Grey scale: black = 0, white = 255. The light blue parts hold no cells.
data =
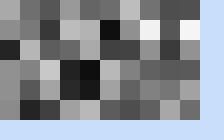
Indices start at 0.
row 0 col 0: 169
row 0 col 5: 109
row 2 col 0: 36
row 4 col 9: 162
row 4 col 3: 41
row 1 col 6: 144
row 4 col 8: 118
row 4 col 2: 164
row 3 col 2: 200
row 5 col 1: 36
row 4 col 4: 23
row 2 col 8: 59
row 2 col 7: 145
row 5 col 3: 161
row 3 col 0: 145
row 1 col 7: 241
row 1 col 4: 179
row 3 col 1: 131
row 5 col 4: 184

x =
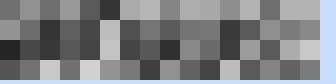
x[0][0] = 112
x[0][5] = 53
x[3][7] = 63
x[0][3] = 153
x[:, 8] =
[133, 91, 48, 145]
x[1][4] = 70
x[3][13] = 131
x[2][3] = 87
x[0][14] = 179
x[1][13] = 143
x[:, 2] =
[111, 52, 57, 200]
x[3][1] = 114
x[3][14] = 99
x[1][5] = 189
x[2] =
[38, 72, 57, 87, 68, 194, 69, 88, 48, 136, 106, 60, 156, 89, 172, 199]
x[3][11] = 188
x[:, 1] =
[145, 109, 72, 114]
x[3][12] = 89
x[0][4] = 89

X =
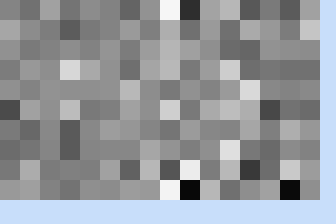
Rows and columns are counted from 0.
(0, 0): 132
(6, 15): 151
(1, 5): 131
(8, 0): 120
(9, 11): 112
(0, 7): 146
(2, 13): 146
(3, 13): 118
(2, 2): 130
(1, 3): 92
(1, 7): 127
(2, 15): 140
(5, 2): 144
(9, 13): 161
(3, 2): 142
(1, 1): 140
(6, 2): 136
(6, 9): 155
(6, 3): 90
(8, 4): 126
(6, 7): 133
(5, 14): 114
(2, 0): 145
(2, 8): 181
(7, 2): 133
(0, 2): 161
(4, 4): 143
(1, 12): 170
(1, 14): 124
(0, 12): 88
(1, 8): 174
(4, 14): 131
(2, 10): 143
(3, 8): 184
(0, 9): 46

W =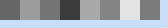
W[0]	102
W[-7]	156
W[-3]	131

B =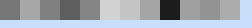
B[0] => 119
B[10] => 147
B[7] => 165
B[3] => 94

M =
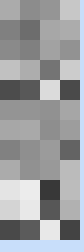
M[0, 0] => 171
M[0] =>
[171, 140, 149, 199]
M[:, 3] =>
[199, 172, 146, 204, 74, 166, 157, 99, 187, 188, 177, 67]
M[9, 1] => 236
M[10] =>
[212, 232, 87, 177]
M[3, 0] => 193
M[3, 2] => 116
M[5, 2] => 145
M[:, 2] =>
[149, 167, 162, 116, 219, 145, 142, 155, 153, 56, 87, 232]
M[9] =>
[228, 236, 56, 188]
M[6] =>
[167, 169, 142, 157]
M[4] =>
[76, 88, 219, 74]

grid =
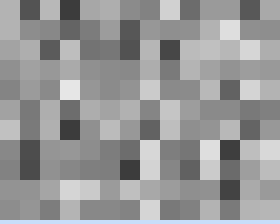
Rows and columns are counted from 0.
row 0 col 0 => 179
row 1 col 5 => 156
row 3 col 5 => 139
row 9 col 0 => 147
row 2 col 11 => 183
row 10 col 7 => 213
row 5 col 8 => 197
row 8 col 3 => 135
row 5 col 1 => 121
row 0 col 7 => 130
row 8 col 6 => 60
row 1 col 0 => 179
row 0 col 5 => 174
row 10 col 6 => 131
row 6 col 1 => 122
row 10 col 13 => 182
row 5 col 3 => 109
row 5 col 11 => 138
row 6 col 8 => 190
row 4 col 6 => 147
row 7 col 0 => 136
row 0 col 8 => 209
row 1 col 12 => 143
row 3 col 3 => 170
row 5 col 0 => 162
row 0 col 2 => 184
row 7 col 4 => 141
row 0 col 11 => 154
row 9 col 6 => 191
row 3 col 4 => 144
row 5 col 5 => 163
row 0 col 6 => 139
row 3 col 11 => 147

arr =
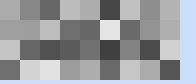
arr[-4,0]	171
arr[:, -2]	[142, 147, 75, 171]
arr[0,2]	102
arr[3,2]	226
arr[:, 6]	[193, 106, 130, 198]
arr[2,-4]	63
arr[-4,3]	188
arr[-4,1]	135
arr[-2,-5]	113
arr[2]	[197, 102, 80, 91, 113, 63, 130, 75, 209]
